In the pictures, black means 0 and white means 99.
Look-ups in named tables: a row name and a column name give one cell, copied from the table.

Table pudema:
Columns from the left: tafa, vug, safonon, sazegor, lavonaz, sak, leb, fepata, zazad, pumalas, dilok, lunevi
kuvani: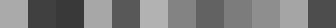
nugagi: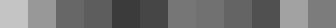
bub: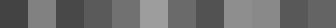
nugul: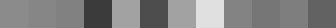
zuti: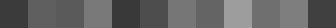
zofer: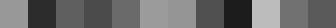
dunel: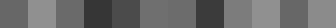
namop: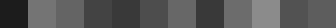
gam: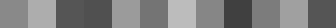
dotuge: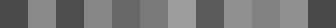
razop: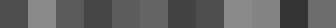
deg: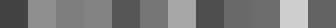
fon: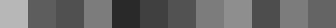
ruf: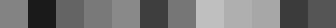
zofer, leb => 58
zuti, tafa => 23
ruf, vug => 10
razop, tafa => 30
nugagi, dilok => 63
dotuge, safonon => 30
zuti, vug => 37
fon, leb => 32
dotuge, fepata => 35
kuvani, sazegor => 65
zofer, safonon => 37
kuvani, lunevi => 30
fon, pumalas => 30
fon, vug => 36
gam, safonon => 33
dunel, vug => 56
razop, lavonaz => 36
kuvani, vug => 25
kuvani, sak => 69
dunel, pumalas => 56

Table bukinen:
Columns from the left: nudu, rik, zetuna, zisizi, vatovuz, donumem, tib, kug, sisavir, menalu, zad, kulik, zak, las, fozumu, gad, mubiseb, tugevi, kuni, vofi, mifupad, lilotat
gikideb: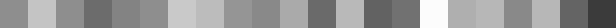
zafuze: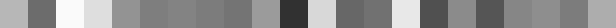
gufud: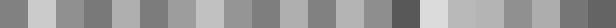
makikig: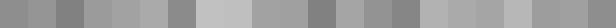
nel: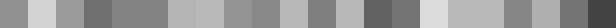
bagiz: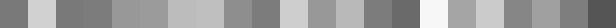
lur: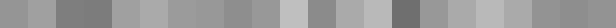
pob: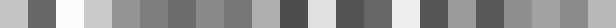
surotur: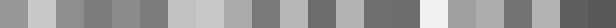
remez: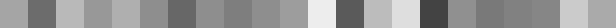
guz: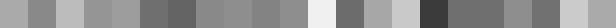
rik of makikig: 58
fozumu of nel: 45
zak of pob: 32
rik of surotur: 78
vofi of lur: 57
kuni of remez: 50
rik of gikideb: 76
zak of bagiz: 72
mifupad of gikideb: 39
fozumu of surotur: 42

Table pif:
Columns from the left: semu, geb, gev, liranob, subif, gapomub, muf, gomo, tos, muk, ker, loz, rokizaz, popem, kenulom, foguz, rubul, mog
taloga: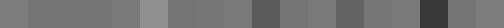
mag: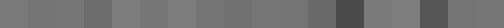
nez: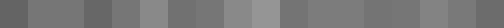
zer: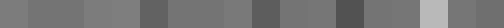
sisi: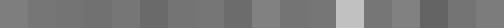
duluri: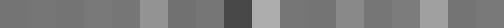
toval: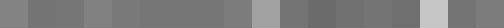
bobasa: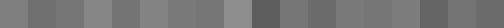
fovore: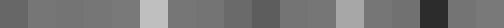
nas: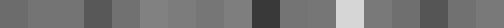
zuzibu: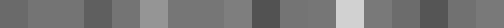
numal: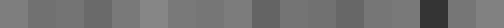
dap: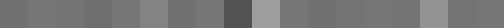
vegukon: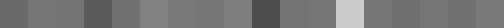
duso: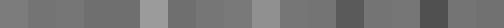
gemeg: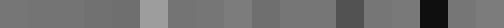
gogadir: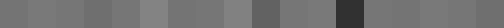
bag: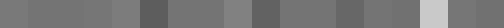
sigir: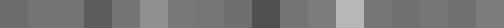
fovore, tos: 41
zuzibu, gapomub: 58
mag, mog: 46
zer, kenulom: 46
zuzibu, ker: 45
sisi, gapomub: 41
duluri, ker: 46
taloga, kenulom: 47
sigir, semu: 42

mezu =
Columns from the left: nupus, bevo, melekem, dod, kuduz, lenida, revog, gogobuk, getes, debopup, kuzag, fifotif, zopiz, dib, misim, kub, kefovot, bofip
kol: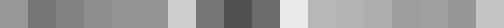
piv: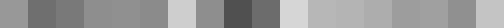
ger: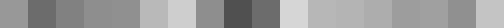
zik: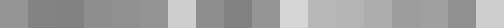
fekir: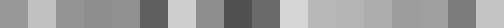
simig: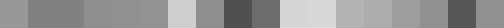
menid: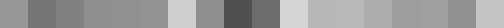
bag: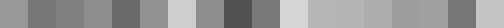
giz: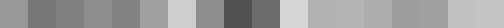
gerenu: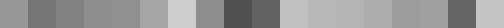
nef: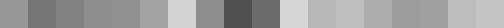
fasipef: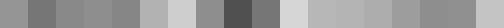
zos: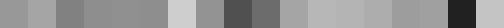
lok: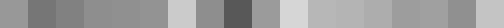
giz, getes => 31
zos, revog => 80
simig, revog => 80
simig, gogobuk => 55
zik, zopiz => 70
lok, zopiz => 70
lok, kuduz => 56
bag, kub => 62

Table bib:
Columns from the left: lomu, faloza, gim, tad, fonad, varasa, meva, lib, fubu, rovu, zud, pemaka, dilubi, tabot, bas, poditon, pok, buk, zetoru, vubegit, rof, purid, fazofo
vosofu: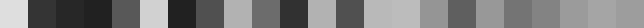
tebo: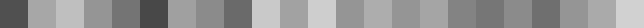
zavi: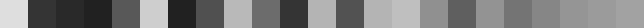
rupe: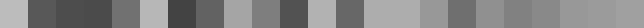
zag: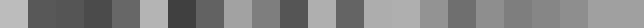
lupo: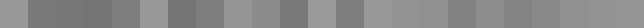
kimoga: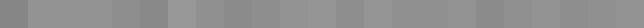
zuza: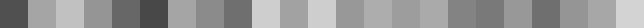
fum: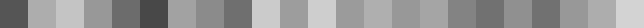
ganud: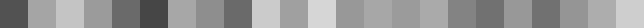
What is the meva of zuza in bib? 64
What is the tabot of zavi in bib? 70
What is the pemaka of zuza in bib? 80
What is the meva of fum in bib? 63
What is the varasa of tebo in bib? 28
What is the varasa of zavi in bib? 80
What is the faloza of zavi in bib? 20
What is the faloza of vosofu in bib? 20
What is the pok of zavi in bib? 37
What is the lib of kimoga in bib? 56
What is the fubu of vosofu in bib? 69
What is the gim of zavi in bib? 16
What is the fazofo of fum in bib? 82
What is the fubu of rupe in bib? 64
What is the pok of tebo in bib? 51
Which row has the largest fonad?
kimoga

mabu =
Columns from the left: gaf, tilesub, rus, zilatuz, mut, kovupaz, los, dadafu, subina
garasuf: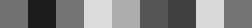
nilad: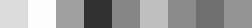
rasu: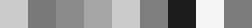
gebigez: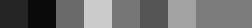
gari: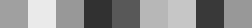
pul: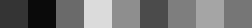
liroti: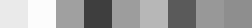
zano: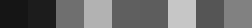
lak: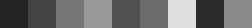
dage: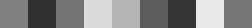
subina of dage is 46
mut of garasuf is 67
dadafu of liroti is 59
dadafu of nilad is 43
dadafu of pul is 64
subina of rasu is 48
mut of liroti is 61
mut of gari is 34
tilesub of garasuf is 11

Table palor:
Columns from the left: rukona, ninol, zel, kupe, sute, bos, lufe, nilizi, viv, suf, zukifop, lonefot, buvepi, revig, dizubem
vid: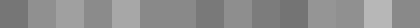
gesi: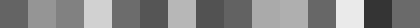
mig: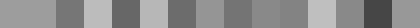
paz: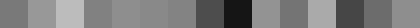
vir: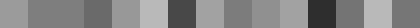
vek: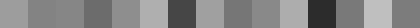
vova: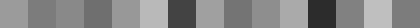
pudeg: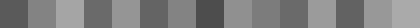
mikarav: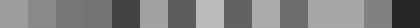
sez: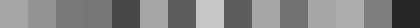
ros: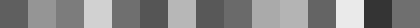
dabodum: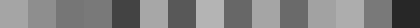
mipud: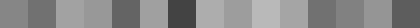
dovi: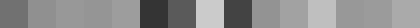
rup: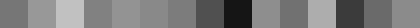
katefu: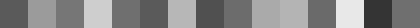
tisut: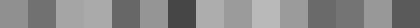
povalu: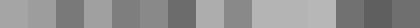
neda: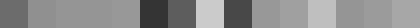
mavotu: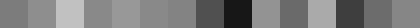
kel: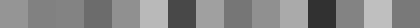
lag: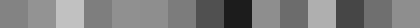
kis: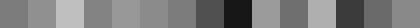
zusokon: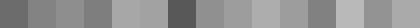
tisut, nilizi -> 67
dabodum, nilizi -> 70
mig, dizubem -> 59
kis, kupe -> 51
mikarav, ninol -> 53
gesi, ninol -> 58
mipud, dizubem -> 36
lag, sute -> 56
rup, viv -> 8
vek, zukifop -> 67
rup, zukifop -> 44
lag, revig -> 43
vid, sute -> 65
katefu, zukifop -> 70
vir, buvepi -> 45
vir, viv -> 48

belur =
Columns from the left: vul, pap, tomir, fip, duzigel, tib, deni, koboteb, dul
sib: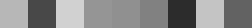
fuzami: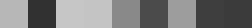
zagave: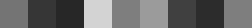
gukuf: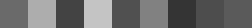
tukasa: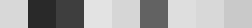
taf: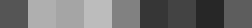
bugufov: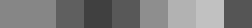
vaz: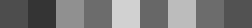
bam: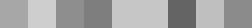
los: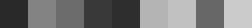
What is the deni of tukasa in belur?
86
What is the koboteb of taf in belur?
15
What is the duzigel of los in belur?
18
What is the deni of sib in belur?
17
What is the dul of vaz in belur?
32
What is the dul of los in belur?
79
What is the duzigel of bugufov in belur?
34
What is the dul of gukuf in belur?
35
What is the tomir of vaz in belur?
56
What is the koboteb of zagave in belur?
17
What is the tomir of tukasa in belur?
24
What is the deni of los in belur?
75
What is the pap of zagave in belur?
21
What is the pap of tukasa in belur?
16
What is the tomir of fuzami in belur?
77
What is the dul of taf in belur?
36
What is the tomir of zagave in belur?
15
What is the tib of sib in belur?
50
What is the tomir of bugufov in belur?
37
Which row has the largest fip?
tukasa

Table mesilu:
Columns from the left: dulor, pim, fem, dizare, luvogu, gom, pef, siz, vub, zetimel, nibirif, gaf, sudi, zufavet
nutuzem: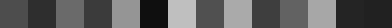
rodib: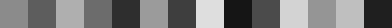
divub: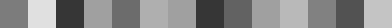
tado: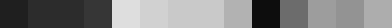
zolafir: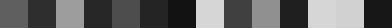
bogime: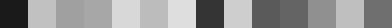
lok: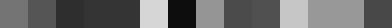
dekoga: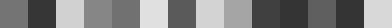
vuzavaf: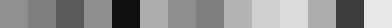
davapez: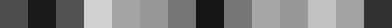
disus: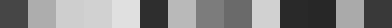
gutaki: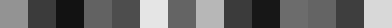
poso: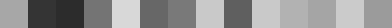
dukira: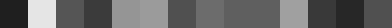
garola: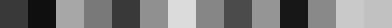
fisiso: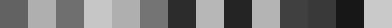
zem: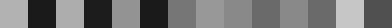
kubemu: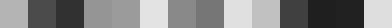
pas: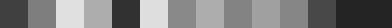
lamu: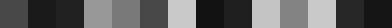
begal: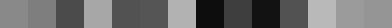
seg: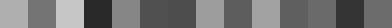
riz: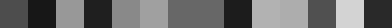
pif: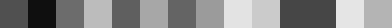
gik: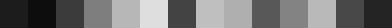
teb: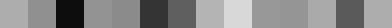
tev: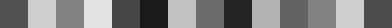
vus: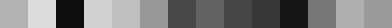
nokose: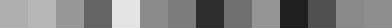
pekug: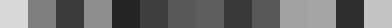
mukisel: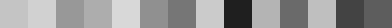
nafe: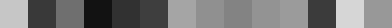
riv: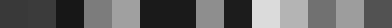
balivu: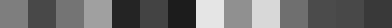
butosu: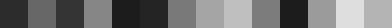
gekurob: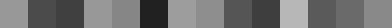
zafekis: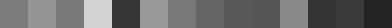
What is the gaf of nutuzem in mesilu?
65
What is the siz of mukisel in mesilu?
79
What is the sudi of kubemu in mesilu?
13
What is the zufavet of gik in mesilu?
14
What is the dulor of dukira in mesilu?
12
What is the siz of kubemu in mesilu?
46
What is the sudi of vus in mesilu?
68
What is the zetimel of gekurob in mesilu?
24
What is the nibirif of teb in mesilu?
58
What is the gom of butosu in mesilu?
14
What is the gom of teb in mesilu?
20
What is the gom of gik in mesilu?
86
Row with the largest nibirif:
vuzavaf

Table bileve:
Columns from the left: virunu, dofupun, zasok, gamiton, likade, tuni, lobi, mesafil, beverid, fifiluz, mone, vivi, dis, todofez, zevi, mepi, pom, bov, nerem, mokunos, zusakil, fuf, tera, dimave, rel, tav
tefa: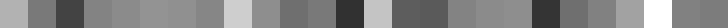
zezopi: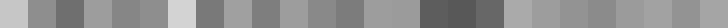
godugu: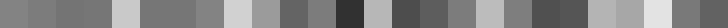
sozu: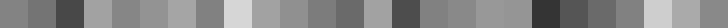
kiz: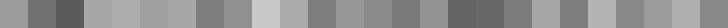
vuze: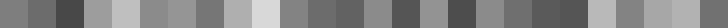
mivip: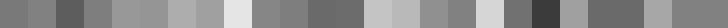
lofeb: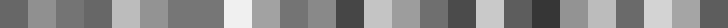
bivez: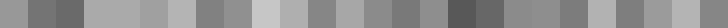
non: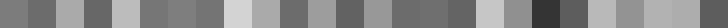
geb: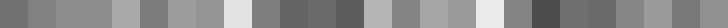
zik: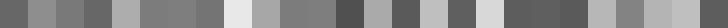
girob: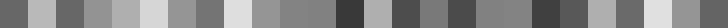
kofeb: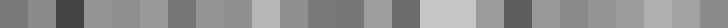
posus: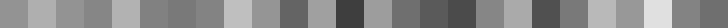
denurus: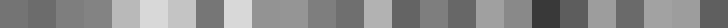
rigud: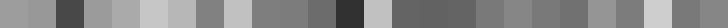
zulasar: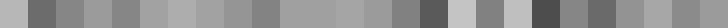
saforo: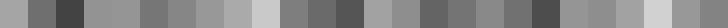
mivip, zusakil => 62
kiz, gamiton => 65
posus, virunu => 57
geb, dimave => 60
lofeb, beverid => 93
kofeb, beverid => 56
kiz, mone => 66
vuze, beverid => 68
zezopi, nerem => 66
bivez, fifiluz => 77
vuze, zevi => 33
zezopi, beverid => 62
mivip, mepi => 56
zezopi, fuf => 54
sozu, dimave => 80
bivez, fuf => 69

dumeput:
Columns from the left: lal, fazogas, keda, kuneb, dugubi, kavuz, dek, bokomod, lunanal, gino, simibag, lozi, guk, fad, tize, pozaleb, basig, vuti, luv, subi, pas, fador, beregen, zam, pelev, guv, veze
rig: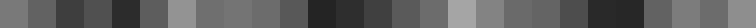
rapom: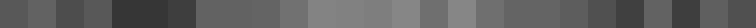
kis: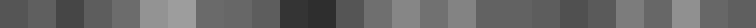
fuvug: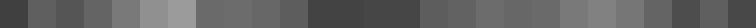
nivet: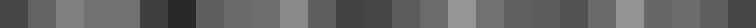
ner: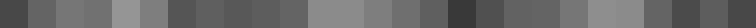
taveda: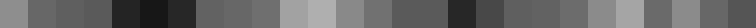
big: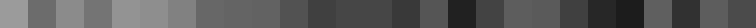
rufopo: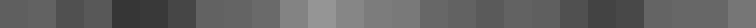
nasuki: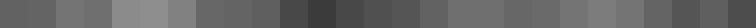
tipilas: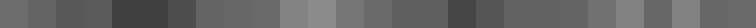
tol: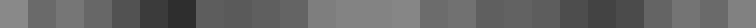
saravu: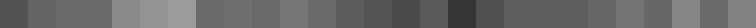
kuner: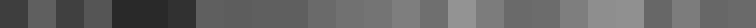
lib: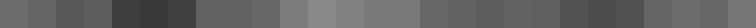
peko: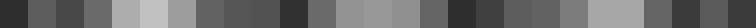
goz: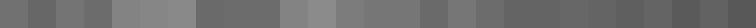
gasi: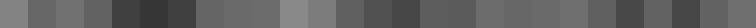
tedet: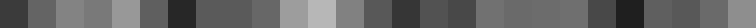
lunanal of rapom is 38
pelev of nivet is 42
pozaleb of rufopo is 40
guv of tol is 41
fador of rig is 16
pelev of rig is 48
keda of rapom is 30
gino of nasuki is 37
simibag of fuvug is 36
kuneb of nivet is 44
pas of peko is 48
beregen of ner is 54
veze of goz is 34
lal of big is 60
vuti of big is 26
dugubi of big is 57

